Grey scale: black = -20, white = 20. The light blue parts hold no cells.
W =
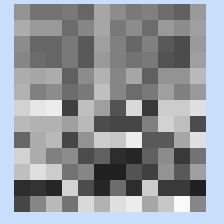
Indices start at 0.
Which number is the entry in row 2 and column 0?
2
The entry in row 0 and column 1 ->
-2
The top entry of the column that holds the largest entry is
-5
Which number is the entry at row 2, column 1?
-4
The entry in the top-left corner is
3
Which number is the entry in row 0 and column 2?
-2
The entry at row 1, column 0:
7
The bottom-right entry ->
1
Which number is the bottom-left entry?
-9
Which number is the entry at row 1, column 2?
4
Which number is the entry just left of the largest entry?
11
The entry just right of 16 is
17

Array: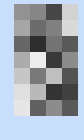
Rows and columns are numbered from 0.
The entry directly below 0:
-2
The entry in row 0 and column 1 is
1
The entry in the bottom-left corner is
16
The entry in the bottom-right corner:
-6
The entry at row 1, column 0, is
6
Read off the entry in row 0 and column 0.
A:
3
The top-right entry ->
13
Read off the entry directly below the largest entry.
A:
-1

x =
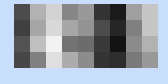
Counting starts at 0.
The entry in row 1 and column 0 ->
-10
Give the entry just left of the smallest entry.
-11
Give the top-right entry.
11
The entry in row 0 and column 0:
-8
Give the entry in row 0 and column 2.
13
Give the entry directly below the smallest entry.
-13
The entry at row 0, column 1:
8
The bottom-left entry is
-9
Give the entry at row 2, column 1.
10
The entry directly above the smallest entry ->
-14
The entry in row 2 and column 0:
-7

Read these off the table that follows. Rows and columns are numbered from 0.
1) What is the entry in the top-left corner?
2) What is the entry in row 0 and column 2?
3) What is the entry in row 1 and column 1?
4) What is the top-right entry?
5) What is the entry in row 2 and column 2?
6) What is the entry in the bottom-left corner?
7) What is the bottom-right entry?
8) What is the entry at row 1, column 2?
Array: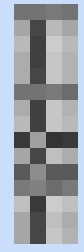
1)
-2
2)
-1
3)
-9
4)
-2
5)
12
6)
6
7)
8
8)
9

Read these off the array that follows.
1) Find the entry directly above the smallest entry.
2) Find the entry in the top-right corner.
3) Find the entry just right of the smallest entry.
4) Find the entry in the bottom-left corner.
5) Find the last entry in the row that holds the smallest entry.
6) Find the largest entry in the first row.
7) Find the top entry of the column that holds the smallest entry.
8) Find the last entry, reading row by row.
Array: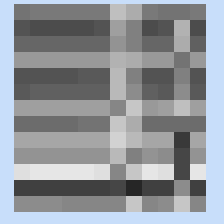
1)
11
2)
-1
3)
-10
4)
2
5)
-10
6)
10
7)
7
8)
1

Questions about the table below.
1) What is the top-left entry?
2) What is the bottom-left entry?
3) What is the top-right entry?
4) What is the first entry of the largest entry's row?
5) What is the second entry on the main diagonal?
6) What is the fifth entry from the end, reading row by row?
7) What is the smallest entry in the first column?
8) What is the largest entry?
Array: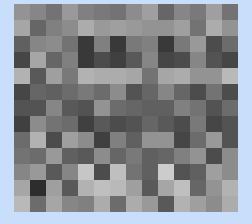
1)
3
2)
9
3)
-2
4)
1
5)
-4
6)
-6
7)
-10
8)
12

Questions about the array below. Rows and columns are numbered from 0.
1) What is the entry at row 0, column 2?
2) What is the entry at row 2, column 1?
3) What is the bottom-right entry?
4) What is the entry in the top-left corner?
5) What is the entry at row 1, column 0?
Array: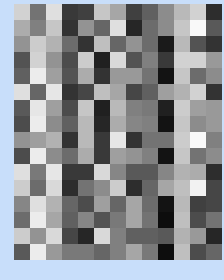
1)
15
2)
12
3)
-4
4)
13
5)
7

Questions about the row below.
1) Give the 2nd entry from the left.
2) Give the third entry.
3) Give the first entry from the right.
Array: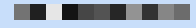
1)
-15
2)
16
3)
-3
